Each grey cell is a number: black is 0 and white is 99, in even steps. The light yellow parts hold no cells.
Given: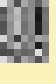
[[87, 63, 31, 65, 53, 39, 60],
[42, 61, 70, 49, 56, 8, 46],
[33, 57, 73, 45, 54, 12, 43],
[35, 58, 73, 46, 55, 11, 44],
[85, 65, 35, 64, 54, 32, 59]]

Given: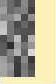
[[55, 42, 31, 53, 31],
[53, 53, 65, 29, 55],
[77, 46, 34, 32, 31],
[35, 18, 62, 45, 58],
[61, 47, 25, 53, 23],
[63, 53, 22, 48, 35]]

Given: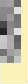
[[61, 63, 41],
[52, 61, 45],
[14, 55, 86],
[76, 68, 41],
[72, 51, 76]]

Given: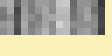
[[63, 67, 39, 58, 49, 61, 61, 56, 76, 78, 41, 57, 57, 50, 22],
[46, 55, 32, 62, 55, 49, 63, 65, 70, 71, 46, 54, 64, 53, 27],
[54, 61, 29, 63, 52, 59, 69, 56, 72, 73, 48, 59, 62, 52, 25]]

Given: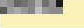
[[61, 55, 40, 44, 51, 66, 43, 56, 11]]

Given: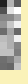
[[13, 70, 36],
[52, 53, 65],
[42, 64, 40],
[76, 68, 52],
[43, 48, 66]]

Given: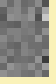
[[53, 42, 52, 41, 44, 54, 32],
[34, 56, 53, 51, 57, 31, 77],
[44, 50, 50, 47, 49, 41, 55],
[48, 41, 39, 50, 43, 43, 41],
[52, 39, 43, 44, 42, 57, 23],
[56, 50, 51, 45, 44, 53, 40]]

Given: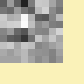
[[37, 60, 37, 13, 48, 78, 77, 64, 50],
[79, 67, 70, 96, 69, 37, 34, 52, 72],
[52, 60, 40, 33, 59, 52, 51, 70, 82],
[75, 79, 65, 77, 74, 52, 56, 62, 67],
[63, 63, 63, 72, 63, 54, 59, 50, 58]]

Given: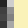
[[14, 80],
[27, 50]]
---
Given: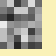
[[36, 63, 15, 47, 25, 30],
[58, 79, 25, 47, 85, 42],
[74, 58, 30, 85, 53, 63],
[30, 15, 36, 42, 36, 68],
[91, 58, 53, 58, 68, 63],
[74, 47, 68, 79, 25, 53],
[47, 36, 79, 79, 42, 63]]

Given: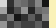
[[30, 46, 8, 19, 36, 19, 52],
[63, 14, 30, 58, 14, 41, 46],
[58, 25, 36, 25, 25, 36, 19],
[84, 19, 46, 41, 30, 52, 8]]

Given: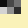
[[82, 56, 17],
[6, 28, 44]]

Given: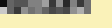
[[78, 39, 22, 56, 44, 50, 39, 28, 33, 28, 56, 67, 44],
[6, 39, 33, 33, 50, 50, 62, 22, 56, 16, 50, 22, 44]]

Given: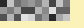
[[32, 70, 32, 87, 81, 43, 59, 16, 65, 76],
[16, 76, 43, 53, 59, 48, 70, 27, 76, 48],
[59, 48, 65, 27, 27, 70, 53, 87, 38, 38]]

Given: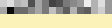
[[64, 4, 41, 41, 53, 64, 47, 74, 53, 36, 69, 41, 36, 69, 80, 59],
[80, 86, 69, 74, 31, 64, 47, 26, 31, 47, 53, 59, 92, 69, 86, 59]]

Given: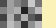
[[25, 68, 35, 68, 35, 25],
[30, 62, 51, 40, 78, 45],
[40, 73, 62, 19, 56, 73],
[51, 62, 68, 13, 51, 73]]
